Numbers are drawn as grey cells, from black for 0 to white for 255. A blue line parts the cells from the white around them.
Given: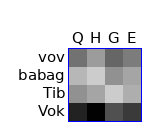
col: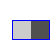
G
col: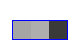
E
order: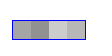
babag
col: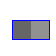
G

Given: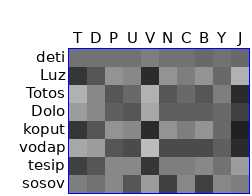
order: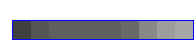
Dolo
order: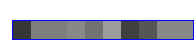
tesip

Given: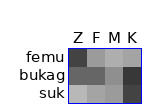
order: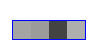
femu
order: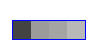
suk
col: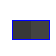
K
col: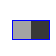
K

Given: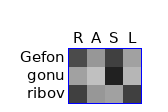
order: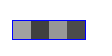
Gefon
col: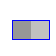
A
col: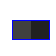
S
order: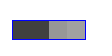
ribov

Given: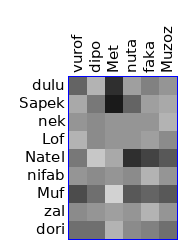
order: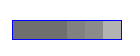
dori
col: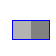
faka
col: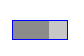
dipo
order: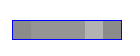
nifab
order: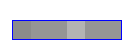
nek
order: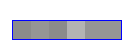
nifab

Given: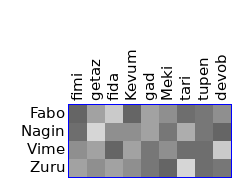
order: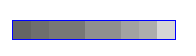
Nagin
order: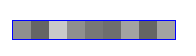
Fabo
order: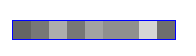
Nagin
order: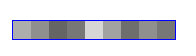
Nagin
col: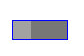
gad
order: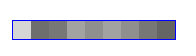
Zuru
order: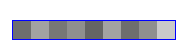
Vime

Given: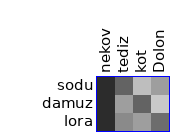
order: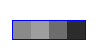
lora
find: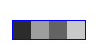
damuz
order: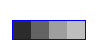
sodu
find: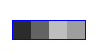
sodu
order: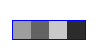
damuz
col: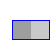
Dolon

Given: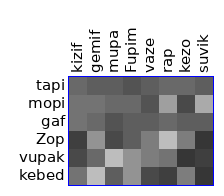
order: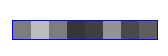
Zop
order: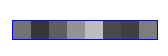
kebed
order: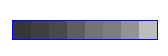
kebed
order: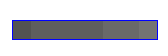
gaf

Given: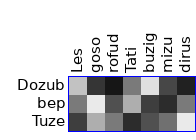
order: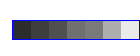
Tuze
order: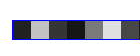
Dozub
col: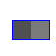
rofud
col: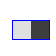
buzig

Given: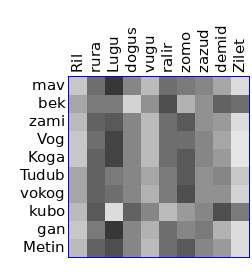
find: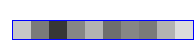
gan
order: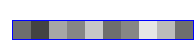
Vog
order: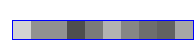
vokog
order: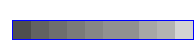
vokog
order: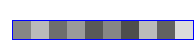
Metin

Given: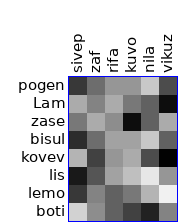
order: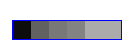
Lam
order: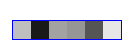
lis

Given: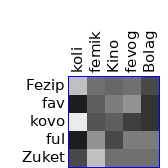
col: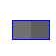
femik
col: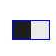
koli
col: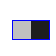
koli
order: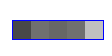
Fezip
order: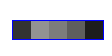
fav
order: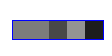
ful

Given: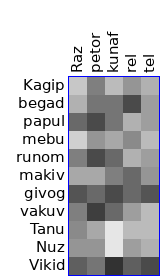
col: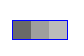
rel
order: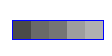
papul
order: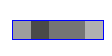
begad
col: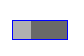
rel
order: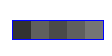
Vikid
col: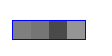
petor

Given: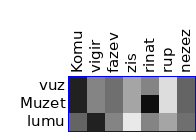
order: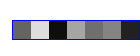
Muzet
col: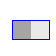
zis
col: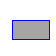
zis
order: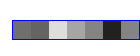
vuz

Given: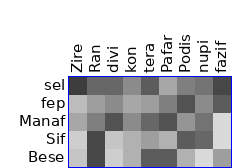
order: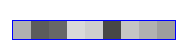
Sif
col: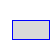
fazif

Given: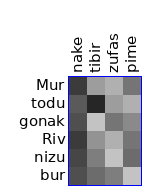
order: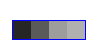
todu
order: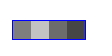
nizu
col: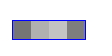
zufas
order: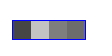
nizu
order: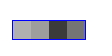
Mur
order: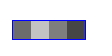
nizu
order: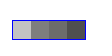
bur

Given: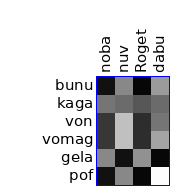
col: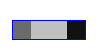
nuv
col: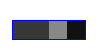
noba
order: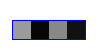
bunu
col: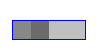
nuv

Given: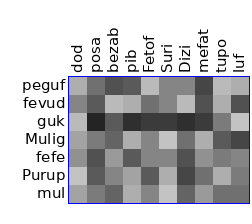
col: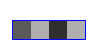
pib
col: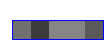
Fetof
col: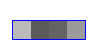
bezab
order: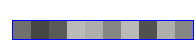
peguf
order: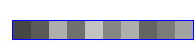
Mulig
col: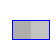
Suri

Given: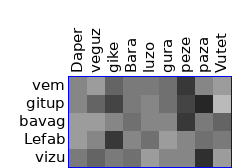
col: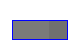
Bara
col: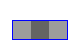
veguz
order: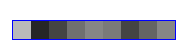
gitup
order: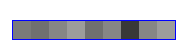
Lefab
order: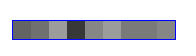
vem
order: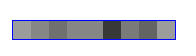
bavag
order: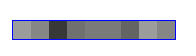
vem

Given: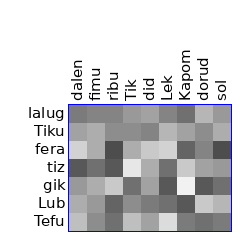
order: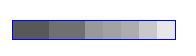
tiz
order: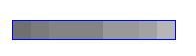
lalug

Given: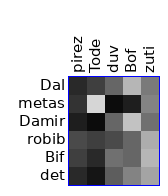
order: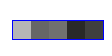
Bif
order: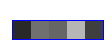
Bif
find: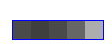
robib
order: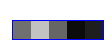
Damir
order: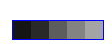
det
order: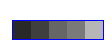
Dal
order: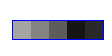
det

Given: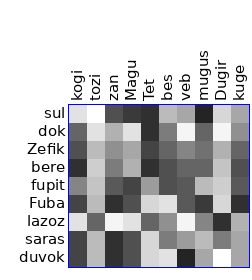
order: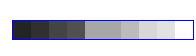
duvok
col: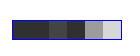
Tet
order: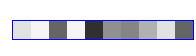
lazoz
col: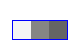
veb

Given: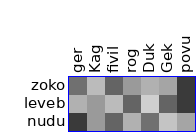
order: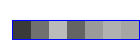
zoko
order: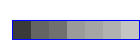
nudu
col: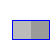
Kag
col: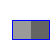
rog
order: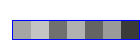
nudu
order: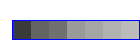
zoko
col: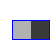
ger

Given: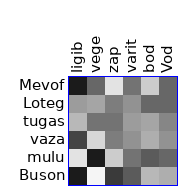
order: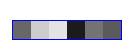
mulu
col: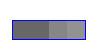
Vod

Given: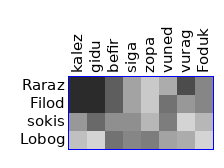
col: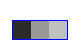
kalez
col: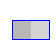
Foduk
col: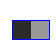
kalez

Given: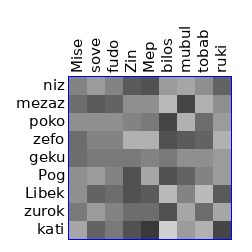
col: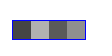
mubul
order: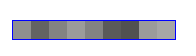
niz
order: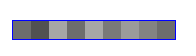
zurok
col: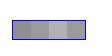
ruki

